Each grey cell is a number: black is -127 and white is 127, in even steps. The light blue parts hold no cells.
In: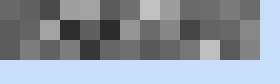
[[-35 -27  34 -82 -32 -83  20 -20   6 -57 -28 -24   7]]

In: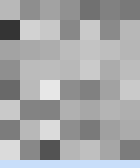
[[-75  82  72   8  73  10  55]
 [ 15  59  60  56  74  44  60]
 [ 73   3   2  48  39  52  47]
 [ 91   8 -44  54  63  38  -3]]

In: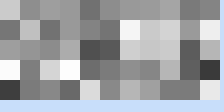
[[ -9  64 -13  25   3 -11 117  74  83  26 110]
 [123  -1  85 125 -18  -4  15   6  54 -32 -69]]

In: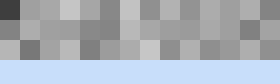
[[ 3 45 32 30  9  5 56 39 30 27 41 31  1 35]]

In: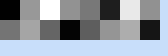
[[ -11   37  -26 -123  -33   21   45 -106]]

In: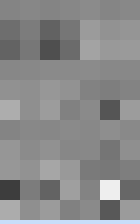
[[-17  -3 -29  -9  27  18  21]
 [  7   8  10  10  11   8   8]
 [ 45  15  28   1  10 -42  28]
 [ 22  11  17   7   8 -10  15]
 [-66  -3 -28  31   3 110 -24]]

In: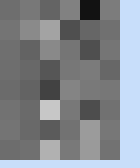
[[-11  10  35 -48 -25 -15]
 [-17 -23 -41  -8  -4 -24]
 [-13 -21  71  -7 -50 -14]
 [-18 -15  49  -6  26 -13]]

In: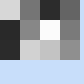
[[-86   7 123  -5]]

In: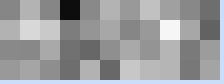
[[ 50  88  73  -2  21  39   6  25 118  39 -29]
 [ 25  37  14 -17  50 -23  71  57  53  -7  36]]
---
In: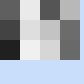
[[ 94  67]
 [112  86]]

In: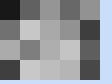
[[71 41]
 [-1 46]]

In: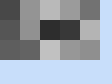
[[ 17 -82]
 [-28  65]]

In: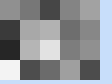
[[40 50]
 [53 98]]

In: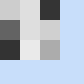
[[ 94  80]
 [106  44]]

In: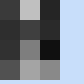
[[ -64  -85]
 [  -1 -111]]

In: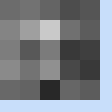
[[ 31  73]
 [-39  -4]]

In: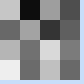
[[ 35 -75]
 [-14  89]]

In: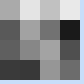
[[ 34 -13]
 [  7  35]]
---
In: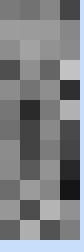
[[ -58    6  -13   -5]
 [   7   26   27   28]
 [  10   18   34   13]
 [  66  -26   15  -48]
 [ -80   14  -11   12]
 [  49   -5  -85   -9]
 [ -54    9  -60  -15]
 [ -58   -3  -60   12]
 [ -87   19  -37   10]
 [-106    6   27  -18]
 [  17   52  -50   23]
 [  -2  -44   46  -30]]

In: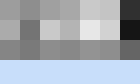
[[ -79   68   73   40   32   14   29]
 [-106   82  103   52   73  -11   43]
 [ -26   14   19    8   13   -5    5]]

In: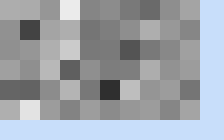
[[ 36  14 -21  -6  12   5 107  22  43  45]
 [  6  24  46  14  -1 -10  46  36 -60  17]
 [ 32   8  -6 -43  -5  -6  75  47  22  16]
 [ 28  18  45  -1  -2  15 -32  56  15  32]
 [-10  28  21  62 -80  -7  52  12 -28 -26]
 [ 36   6  28  23  11  29   3  28  99  47]]

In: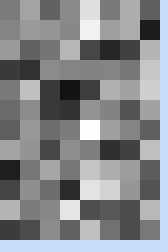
[[ -32   46   -5   95   10  -29   35   -4]
 [ -99   45   31  113    8   21   25    4]
 [  53  -62  -90  -57   55  -10  -30   25]
 [  70   -9    4    3    4   11  -78  -69]
 [  79   34   48  -66 -108  -69   64   -5]
 [  34  -44    3   19  -77  -70   11  -21]
 [ -32    4   31  125   -3  -17   23  -33]
 [  63  -62  -79   -1   14  -56   20   36]
 [ -34   28   46   68   -8   39   -8  -97]
 [ -44   22   82   99  -84  -17   15  -59]
 [  56  -52  -39  -48  101    7   -3   53]
 [  -7  -51  -14   64  -30   12  -51  -67]]

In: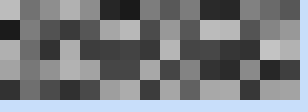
[[ -40  -21    1  -88  -85   -3  -39   -2 -101  -89   13   49   14  -13
    60]
 [  24    5  -43   56   59  -40   24  -52   56   38  -41  -69  -45   -2
  -100]
 [  50   67  -77  -73  -56  -58   54  -71  -60  -64  -66   46  -77  -19
    48]
 [ -64  -88   10  -84  -76    3  -58   40  -57  -57   35   50   18   -7
    35]
 [  35   32  -72   42   40  -30   38  -67   44   30  -54  -79  -52  -16
   -77]]

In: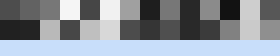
[[ -40   78 -109   11  -87   -8  -97   32  113  -57  117   -8  -29  -50]
 [  15   74    1  -68  -86  -48  -74  -51   88   63  -56   57  -92  -94]]

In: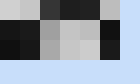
[[  61  -94  -97  -74   70   80]
 [-110   62   68   32 -101 -106]
 [-101   76   70   41 -104 -111]]

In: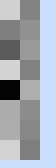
[[   3   81]
 [  17   -1]
 [  25  -37]
 [   1   83]
 [  46 -124]
 [  12   44]
 [   8   45]
 [  -1   82]]

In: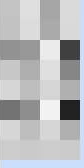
[[ 90  38  94  67]
 [ 89  42  92  66]
 [-63 107  24  18]
 [  6  94  46  71]
 [ 48  85  61  86]
 [-94 114  14 -12]
 [ 48  86  62  86]
 [ 75  76  74  76]]
